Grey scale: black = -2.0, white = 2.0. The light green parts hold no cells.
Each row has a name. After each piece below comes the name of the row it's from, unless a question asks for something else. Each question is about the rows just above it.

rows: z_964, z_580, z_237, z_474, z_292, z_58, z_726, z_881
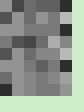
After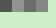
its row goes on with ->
[0.1 0.9]
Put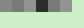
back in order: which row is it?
z_881
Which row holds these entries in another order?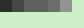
z_964
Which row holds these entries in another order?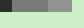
z_237

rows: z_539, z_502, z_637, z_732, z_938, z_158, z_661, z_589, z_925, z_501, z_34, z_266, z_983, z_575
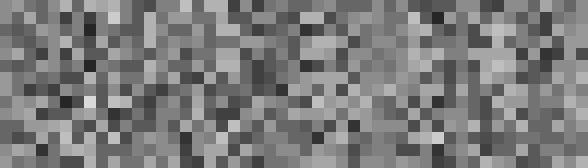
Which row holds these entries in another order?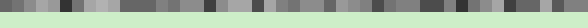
z_983
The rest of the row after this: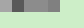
[ 0.4  0.2 -0.6  0.0 -0.8  0.0 -0.4  0.8  0.4  0.2 -0.8 -0.6 -0.4  0.6
  0.2  0.8]
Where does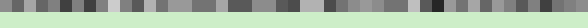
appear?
z_502
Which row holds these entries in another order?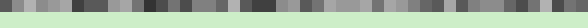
z_501
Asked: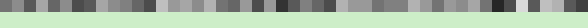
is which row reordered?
z_925
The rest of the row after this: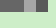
[ 0.0  0.0 -0.4 -0.2]
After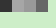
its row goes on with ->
[ 0.6 -0.8  0.8  0.2  0.4  0.8  0.2  0.0  0.6  0.6 -0.6  0.6 -0.4  0.0
 -0.6  0.8  0.6 -0.2  0.4 -0.2  0.4  0.0]

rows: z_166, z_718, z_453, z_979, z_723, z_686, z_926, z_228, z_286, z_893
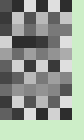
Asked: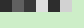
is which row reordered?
z_893
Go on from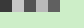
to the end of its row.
[1.1]
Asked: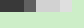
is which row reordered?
z_686

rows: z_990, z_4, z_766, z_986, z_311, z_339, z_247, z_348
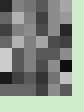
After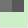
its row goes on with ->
[0.2 0.6]
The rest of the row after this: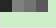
[0.2 0.6]
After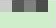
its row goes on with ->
[ 0.2 -1.8]
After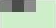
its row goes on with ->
[-1.8]

